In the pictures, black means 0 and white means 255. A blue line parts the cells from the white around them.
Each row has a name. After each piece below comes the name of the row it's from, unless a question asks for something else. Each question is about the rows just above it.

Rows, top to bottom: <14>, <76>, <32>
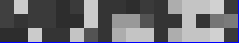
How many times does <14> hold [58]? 5
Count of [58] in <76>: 2
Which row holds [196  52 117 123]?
<76>
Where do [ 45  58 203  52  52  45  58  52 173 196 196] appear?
<14>
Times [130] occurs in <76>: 0
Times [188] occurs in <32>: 0
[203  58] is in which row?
<14>

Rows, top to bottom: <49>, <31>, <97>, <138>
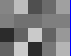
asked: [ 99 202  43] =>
<138>
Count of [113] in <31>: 2
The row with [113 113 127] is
<31>

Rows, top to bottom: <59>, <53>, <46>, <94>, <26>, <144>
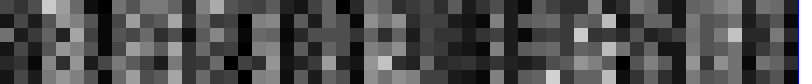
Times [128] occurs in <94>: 5
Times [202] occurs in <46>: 1
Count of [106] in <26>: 2
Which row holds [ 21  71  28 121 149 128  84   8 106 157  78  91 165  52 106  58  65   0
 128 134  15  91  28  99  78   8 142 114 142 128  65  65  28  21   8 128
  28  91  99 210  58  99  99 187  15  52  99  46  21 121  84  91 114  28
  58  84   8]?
<144>
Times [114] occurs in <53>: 2
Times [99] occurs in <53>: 5

